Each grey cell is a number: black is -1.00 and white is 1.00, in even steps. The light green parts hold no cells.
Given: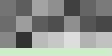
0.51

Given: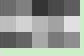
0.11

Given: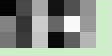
0.42

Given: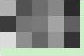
-0.60

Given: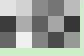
0.19

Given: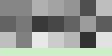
0.77
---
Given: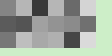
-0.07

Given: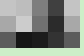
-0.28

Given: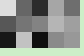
-0.82

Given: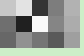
-0.19

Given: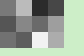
-0.11

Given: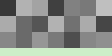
0.06

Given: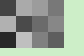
-0.69

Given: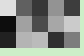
-0.74

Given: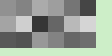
-0.31
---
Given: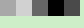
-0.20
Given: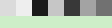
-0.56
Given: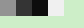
-0.59
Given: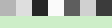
-0.26
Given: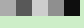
0.61
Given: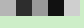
0.20
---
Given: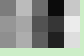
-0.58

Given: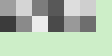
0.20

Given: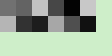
-0.38

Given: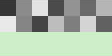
0.66

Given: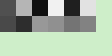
-0.09

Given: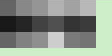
-0.60

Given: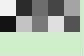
0.74
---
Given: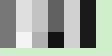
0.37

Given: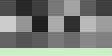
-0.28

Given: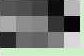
-0.22

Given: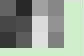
0.75

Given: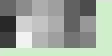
0.42

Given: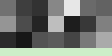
-0.35

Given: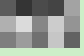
-0.12

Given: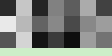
-0.84

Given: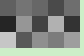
0.12

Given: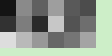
0.19
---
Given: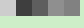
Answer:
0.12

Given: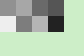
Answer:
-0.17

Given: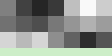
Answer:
0.95

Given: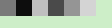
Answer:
0.17

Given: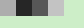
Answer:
-0.32

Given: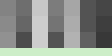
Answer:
-0.35

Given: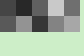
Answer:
0.58

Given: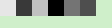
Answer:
-0.09

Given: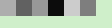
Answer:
0.61

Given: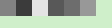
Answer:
-0.15
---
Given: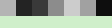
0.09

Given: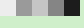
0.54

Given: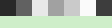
0.26

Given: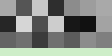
0.61

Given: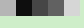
-0.46

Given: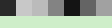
0.03
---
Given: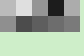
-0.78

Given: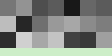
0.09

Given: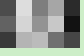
0.57

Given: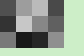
0.06

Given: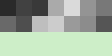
0.16

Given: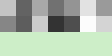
0.77

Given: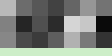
0.56

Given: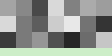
-0.10

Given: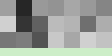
-0.13
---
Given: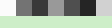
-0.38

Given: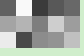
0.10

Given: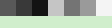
-0.09

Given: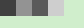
0.14

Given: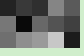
0.21

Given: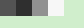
-0.63
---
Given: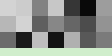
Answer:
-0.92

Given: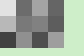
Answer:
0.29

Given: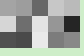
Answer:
0.56

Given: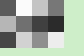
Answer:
0.54

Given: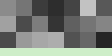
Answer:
0.52

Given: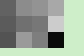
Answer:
0.15

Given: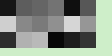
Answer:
-0.88
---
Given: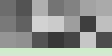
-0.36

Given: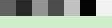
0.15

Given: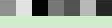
-0.97

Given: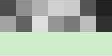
0.74

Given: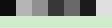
0.13

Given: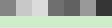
0.72

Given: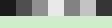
0.13

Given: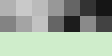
0.52
